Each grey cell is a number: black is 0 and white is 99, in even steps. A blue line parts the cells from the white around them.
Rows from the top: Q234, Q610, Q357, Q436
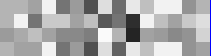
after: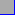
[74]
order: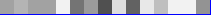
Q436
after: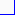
[70]
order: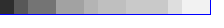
Q610
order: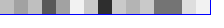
Q610
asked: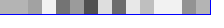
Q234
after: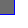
[90]

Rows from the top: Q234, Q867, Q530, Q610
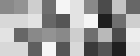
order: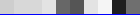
Q867
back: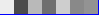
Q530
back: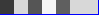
Q610
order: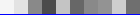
Q234
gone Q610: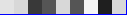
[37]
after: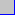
[40]

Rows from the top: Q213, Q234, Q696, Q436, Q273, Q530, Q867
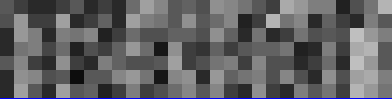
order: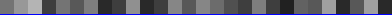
Q867
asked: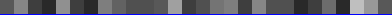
Q273
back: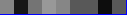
Q530
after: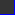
[38]
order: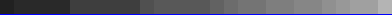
Q867
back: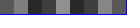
Q867
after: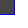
[42]

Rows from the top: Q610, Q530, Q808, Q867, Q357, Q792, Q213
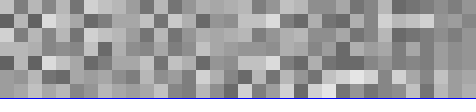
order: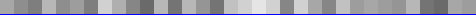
Q792
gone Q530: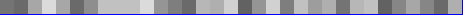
[78]
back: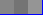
Q213

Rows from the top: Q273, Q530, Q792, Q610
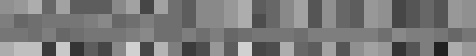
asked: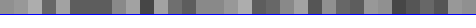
Q273
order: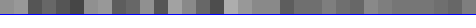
Q530
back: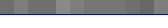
Q792
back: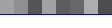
Q610

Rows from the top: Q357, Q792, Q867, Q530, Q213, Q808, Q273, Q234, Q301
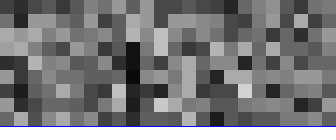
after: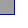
[66]
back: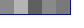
Q867
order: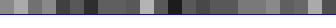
Q301
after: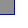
[34]
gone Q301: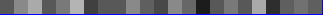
[31]

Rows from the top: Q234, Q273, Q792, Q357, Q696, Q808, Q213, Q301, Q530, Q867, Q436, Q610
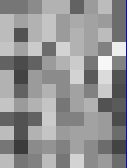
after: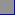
[50]
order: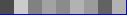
Q213
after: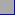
[63]
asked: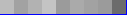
Q273
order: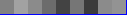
Q436
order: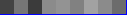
Q436

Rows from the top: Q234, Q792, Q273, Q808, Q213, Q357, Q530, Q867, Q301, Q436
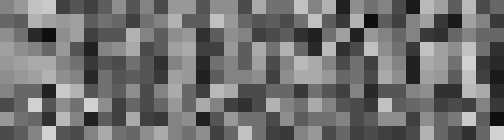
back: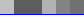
Q792
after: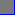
[78]
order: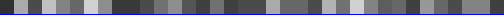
Q436

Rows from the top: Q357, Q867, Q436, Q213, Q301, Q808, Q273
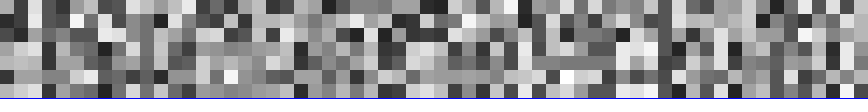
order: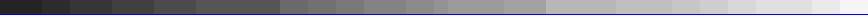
Q273
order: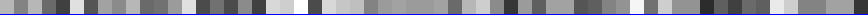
Q808
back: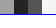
Q213
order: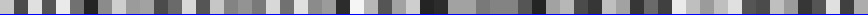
Q357
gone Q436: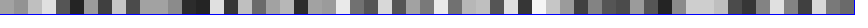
[67]
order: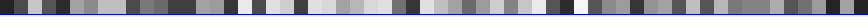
Q436
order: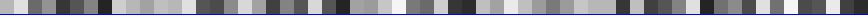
Q867

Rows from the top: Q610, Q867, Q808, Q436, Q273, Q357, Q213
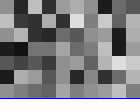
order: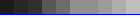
Q610
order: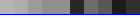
Q808
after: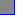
[19]
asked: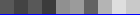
Q273

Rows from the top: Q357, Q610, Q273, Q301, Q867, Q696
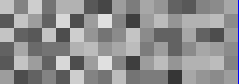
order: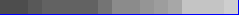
Q273
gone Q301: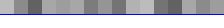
[41]

